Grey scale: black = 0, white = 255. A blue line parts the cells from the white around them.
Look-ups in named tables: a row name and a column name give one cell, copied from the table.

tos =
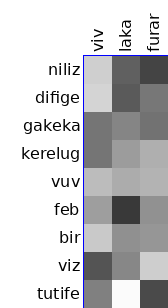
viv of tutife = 128
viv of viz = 84
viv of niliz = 207
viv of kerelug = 117
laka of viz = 135
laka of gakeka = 133
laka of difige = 90
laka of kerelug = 156
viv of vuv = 188
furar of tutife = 74
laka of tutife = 251
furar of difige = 119
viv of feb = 158
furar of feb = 145
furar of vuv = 179
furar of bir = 150
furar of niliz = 68

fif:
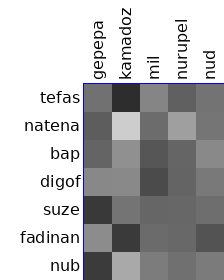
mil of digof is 75
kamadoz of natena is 205
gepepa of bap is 100
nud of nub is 123
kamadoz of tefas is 45
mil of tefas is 133
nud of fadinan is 83
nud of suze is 110
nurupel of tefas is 96
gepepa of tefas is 113
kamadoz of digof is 137
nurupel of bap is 101
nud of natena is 117
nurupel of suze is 103
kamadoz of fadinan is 58
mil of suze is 102
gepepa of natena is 93
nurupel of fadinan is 104
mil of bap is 86
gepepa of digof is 136
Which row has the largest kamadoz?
natena

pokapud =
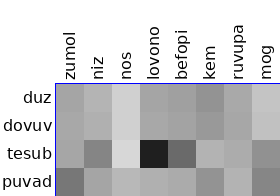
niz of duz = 180
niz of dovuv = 176
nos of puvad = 184
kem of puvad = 147
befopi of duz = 160
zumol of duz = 165
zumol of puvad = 119
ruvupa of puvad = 179
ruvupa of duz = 169
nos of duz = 208
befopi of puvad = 171
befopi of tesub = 106
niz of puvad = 165

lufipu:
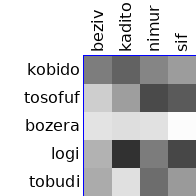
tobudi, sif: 154
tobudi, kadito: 224
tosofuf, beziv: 206
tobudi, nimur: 109
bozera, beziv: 227
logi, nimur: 124
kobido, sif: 156
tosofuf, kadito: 158
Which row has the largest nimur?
bozera

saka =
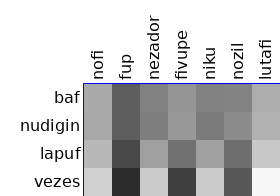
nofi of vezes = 209
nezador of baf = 129
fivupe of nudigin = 153
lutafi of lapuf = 200
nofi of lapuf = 185
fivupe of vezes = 64
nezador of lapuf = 159
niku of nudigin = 123
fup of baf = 93
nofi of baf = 169
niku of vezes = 202
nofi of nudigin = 168
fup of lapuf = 73
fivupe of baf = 149
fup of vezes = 43
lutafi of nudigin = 177
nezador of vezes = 202
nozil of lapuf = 110
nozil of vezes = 88
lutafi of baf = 173
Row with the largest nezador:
vezes

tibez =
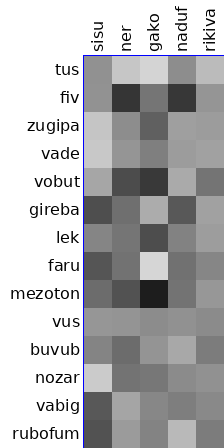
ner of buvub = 108
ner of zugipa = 141
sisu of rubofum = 82
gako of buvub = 148
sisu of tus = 145
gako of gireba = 172

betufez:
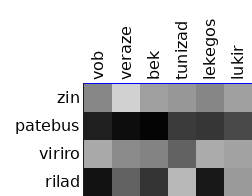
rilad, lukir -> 154
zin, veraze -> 209
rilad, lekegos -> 23
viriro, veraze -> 139
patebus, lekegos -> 54
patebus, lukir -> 73
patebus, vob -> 31
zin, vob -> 135
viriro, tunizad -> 98
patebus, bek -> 4
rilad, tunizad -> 184
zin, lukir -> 160
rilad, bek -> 52
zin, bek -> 159
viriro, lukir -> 163
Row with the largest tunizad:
rilad

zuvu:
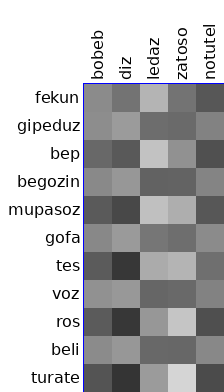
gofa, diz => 154
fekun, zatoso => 115
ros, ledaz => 151
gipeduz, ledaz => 109
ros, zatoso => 197
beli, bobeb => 139
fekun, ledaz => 180
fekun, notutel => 87
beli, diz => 151
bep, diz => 89
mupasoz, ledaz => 192
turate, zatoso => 213
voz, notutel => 130
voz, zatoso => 105
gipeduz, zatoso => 106

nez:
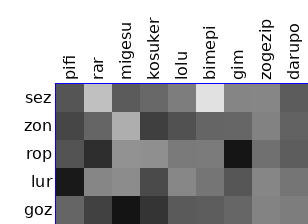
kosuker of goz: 52
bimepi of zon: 101
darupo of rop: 93
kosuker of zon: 63
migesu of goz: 20
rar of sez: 192
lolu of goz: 90
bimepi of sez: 225
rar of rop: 46
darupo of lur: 117
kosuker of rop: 143
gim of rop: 21
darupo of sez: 92

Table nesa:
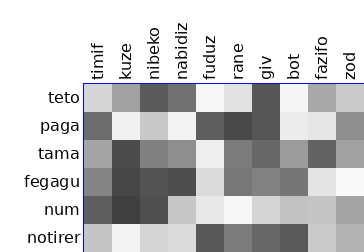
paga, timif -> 108
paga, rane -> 73
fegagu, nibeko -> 83
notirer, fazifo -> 203
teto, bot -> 244
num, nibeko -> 79
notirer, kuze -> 242
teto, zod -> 203
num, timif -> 94
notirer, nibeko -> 212
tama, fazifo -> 99
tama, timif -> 165
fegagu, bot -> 118
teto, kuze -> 161
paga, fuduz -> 93
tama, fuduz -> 238
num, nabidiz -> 199
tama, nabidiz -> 142
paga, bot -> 236
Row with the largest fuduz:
teto

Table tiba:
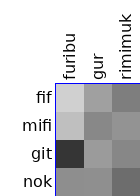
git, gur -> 155
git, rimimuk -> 135
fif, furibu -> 208
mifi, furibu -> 191
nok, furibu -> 142
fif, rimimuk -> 126
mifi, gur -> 136
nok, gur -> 143
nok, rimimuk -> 109
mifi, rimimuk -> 147
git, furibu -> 53
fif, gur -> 160
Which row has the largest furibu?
fif

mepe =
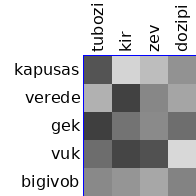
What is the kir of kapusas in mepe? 212
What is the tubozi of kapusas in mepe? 84
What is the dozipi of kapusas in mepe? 146
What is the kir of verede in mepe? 65
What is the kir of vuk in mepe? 69
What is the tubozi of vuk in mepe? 109
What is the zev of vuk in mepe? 81
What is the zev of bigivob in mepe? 167
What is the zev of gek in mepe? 138
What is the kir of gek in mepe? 115
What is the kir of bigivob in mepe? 149
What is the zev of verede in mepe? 135

